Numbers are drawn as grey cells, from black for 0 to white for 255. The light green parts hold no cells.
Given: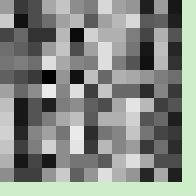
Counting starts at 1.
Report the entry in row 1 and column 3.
77
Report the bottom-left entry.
141
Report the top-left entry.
155
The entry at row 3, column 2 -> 104
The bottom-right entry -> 31
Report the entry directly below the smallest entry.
234
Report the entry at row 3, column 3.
50
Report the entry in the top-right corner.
23
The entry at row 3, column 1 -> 69
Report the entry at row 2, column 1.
202
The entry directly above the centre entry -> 190
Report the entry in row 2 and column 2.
17
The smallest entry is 2
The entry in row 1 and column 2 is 57
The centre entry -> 63
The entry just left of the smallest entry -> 57
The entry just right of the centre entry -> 196
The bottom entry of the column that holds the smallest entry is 149

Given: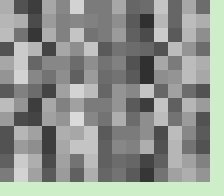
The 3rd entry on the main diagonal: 54
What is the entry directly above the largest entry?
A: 161
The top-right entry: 108
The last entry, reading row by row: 148
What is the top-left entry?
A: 174
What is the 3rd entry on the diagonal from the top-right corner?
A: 90
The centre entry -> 102
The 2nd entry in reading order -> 82
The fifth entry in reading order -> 135
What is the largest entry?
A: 218
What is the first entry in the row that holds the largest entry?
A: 155
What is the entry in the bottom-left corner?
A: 123
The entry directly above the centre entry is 108
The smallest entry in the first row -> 61
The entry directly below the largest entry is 167

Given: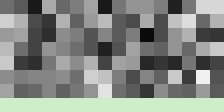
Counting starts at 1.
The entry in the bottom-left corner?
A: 162
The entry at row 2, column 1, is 207
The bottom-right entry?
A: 90
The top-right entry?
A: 215
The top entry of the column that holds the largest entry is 215
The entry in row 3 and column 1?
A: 154
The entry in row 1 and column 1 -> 110
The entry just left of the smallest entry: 125
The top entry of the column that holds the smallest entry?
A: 147
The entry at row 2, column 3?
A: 75
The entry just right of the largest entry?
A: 83
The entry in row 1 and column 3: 25
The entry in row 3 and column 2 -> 162
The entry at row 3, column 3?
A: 67
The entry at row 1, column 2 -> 90
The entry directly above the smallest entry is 170
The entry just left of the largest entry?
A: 59
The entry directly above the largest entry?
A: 46
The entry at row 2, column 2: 178

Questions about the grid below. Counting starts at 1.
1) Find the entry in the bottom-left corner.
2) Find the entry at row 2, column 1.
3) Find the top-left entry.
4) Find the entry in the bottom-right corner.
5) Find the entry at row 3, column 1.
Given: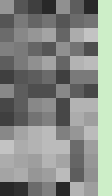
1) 40
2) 85
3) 150
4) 158
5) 107

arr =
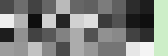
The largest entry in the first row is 186
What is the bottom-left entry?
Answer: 157
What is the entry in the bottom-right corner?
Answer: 244
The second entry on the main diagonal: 180
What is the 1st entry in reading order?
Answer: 74
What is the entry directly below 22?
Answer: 66
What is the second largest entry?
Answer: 238
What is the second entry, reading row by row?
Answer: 109
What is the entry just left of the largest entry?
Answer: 230
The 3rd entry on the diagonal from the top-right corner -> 137
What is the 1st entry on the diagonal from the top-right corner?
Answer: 29

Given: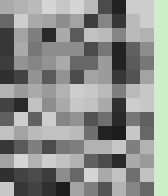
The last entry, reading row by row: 103
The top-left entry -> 170
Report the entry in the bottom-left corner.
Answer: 199
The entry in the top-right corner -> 205
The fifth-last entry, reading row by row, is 127
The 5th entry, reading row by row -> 199
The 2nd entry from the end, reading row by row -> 133
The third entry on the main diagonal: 127
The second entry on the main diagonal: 205
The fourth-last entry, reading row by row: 83
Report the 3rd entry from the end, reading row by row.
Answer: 178
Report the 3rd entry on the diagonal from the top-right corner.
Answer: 133
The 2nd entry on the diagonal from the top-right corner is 186
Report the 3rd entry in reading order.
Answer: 186
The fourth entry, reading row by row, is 213
